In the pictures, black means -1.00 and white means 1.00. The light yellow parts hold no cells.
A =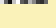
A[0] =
0.79
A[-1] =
-0.18
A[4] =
0.99

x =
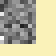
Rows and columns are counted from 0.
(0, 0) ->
-0.01
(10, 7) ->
-0.51
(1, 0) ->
-0.53
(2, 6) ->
-0.02
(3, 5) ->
0.43
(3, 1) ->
0.07
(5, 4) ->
-0.37
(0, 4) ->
0.15
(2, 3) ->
0.04
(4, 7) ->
-0.27
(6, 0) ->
0.32
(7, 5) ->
0.19
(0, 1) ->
-0.49
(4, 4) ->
0.22
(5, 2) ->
-0.22
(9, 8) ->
-0.28
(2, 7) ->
0.15
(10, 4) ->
0.21
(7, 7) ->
-0.26
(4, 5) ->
0.02
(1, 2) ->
-0.05
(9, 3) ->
-0.12
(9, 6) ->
0.16
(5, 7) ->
-0.25
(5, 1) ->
0.05
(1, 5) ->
0.33
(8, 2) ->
0.07
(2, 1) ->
0.03

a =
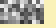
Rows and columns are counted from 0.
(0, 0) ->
-0.34
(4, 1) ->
0.61
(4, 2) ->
0.13
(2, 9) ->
-0.51
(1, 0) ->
0.80
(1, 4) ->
-0.34
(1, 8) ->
0.00
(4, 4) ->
0.54
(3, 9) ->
-0.30
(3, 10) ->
-0.24
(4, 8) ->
0.44
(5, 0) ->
-0.36
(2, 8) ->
-0.17
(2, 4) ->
-0.29
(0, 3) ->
0.54
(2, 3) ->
0.20
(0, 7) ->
-0.25

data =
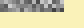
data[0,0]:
0.20
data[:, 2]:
[0.24, 0.61, 0.07]
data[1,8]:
-0.28
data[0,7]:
-0.29
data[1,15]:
0.21
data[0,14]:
-0.04
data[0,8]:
0.41
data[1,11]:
0.54
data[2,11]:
-0.04
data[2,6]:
0.35
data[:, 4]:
[-0.12, 0.09, 0.31]
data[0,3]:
0.06
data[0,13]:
-0.22
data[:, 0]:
[0.20, -0.10, -0.19]

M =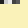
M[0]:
-0.75
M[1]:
0.60
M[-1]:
-0.30

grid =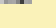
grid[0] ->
0.55
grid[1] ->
0.17
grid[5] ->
-0.51

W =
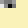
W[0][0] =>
0.23
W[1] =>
[0.82, 0.09, -0.91, -0.09]
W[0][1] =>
-0.06

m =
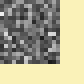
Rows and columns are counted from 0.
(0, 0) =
-0.10
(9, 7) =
-0.58
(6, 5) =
-0.40
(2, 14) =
-0.46
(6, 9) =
-0.36
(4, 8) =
-0.35
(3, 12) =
0.38
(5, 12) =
-0.02
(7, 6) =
-0.03
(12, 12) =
0.51
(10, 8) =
-0.34
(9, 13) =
-0.60
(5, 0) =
-0.16
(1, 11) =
0.40
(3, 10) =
-0.59
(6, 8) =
-0.09
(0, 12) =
-0.10
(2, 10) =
-0.01
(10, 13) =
0.20
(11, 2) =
-0.15
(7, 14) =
-0.55
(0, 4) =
0.25
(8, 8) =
-0.08
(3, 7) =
0.45
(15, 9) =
-0.44
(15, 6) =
0.50
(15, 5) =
-0.51
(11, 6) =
0.08
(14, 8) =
-0.43
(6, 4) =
0.21
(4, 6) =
-0.41
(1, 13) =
0.07
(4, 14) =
-0.33
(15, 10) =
-0.26
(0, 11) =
-0.37
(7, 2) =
-0.44
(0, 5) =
0.23
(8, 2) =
-0.41
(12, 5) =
-0.50
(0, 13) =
0.27

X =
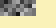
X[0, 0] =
-0.40
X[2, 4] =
0.15
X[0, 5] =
-0.52
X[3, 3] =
-0.38
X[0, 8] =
-0.07
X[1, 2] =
-0.05
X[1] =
[-0.47, -0.10, -0.05, 0.05, -0.35, 0.11, -0.36, -0.61, 0.64]
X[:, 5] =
[-0.52, 0.11, -0.03, 0.47]
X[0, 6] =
-0.07
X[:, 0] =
[-0.40, -0.47, -0.06, 0.09]

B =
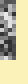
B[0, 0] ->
0.06
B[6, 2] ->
0.78
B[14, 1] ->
0.73
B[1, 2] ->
0.49
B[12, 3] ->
-0.40
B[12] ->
[-0.49, -0.26, -0.64, -0.40]
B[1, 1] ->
-0.21
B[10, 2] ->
-0.64
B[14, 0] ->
0.40
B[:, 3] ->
[-0.30, 0.12, 0.22, -0.60, 0.11, 0.59, 0.00, 0.23, 0.46, -0.36, -0.30, -0.44, -0.40, -0.47, -0.24]
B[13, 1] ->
-0.65
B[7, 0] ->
0.62
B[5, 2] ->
0.75
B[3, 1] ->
0.83
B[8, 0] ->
-0.57
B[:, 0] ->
[0.06, -0.25, 0.02, 0.61, -0.04, 0.25, -0.61, 0.62, -0.57, -0.02, 0.43, -0.61, -0.49, -0.13, 0.40]
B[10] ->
[0.43, -0.59, -0.64, -0.30]
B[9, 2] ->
-0.42
